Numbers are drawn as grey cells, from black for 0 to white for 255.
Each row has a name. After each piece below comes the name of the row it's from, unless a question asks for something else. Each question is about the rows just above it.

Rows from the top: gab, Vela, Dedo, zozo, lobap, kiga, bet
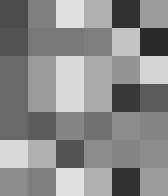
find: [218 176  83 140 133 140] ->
kiga
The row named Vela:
[ 83 120 120 126 196  41]
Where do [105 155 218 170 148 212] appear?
Dedo
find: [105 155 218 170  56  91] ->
zozo
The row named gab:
[ 75 126 224 176  49 155]

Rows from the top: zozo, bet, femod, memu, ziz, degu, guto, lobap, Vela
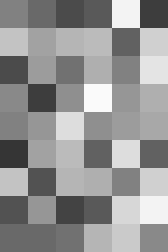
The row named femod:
[ 75 156 113 175 129 228]
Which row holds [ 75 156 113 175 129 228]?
femod
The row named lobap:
[ 82 150  67  89 215 243]

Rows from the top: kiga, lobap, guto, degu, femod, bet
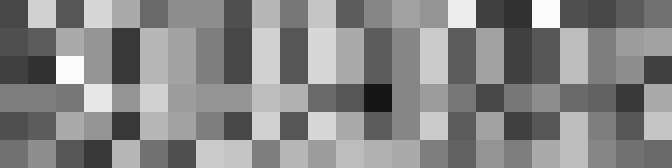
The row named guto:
[ 64  49 251 148  56 183 162 126  71 209  86 215 170  92 134 203  92 162
  64  86 189 126 142  64]
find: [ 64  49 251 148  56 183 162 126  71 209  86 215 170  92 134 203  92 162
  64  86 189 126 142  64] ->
guto
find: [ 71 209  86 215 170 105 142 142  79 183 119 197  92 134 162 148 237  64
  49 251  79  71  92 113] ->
kiga
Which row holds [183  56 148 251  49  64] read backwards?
guto
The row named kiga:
[ 71 209  86 215 170 105 142 142  79 183 119 197  92 134 162 148 237  64
  49 251  79  71  92 113]

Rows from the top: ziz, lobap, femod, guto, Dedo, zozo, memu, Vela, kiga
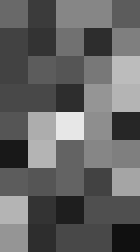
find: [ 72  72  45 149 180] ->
guto
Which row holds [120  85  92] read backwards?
femod
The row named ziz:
[105  59 134 134  92]
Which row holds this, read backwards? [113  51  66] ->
lobap
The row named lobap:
[ 66  51 113  45 127]
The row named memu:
[ 92  85  99  66 165]

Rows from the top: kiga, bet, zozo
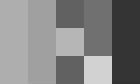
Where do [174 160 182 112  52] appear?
bet
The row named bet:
[174 160 182 112  52]
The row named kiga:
[174 160  97 112  52]
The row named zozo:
[174 160  97 210  52]

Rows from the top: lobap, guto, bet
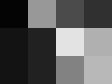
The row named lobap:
[  4 152  75  48]
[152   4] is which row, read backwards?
lobap
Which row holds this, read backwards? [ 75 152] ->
lobap
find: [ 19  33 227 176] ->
guto

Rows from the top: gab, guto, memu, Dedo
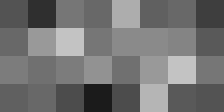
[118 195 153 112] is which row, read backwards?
memu
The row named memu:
[124 112 124 146 112 153 195 118]
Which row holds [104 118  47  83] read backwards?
gab
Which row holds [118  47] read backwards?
gab
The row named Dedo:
[ 96 104  76  27  76 181  89  83]
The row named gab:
[ 83  47 118 104 173  96 104  62]

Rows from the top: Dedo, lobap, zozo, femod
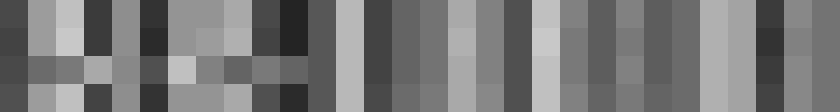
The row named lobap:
[ 67 156 200  59 142  43 148 156 176  67  36  87 184  67 100 115 176 129
  80 200 121  93 121  93 107 176 163  51 129 115]
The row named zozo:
[ 73 107 121 169 136  80 192 129 100 121 100  87 184  67 100 115 169 129
  80 192 121  93 129  93 107 176 163  59 136 115]
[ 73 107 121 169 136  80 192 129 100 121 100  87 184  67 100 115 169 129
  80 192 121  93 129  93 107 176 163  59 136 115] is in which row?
zozo
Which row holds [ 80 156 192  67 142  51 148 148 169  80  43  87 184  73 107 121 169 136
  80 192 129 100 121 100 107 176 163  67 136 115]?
femod

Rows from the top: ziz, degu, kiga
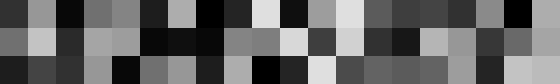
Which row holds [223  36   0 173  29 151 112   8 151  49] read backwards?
kiga
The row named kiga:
[ 29  68  49 151   8 112 151  29 173   0  36 223  75  99  91  99 157  36
 195 187]

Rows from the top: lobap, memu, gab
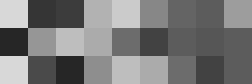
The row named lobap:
[216  53  60 178 203 135 100  92 157]
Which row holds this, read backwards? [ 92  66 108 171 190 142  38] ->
gab

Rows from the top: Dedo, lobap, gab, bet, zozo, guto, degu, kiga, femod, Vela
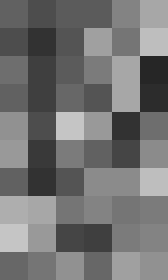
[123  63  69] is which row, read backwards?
femod
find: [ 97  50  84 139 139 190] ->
degu
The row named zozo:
[145  77 197 153  50 110]

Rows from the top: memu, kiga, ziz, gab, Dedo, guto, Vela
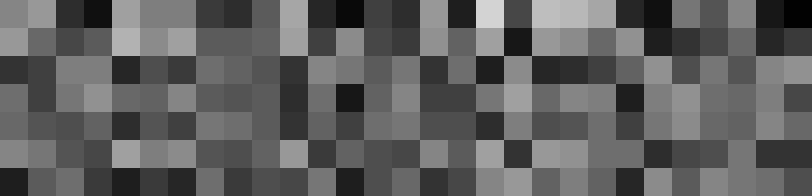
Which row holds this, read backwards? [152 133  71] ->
Vela
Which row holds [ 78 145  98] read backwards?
ziz
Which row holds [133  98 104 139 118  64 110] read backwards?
Dedo

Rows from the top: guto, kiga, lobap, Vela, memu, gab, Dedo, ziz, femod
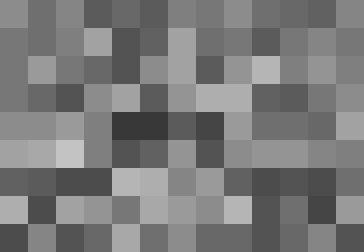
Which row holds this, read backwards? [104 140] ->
femod
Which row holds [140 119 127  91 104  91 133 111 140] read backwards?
guto
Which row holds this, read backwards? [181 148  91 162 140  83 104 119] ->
lobap
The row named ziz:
[174  76 162 148 119 168 154 140 181  83 111  69 154]
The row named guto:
[140 111 133  91 104  91 127 119 140 111 104  97 133]
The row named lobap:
[119 154 119 104  83 140 162  91 148 181 127 148 127]

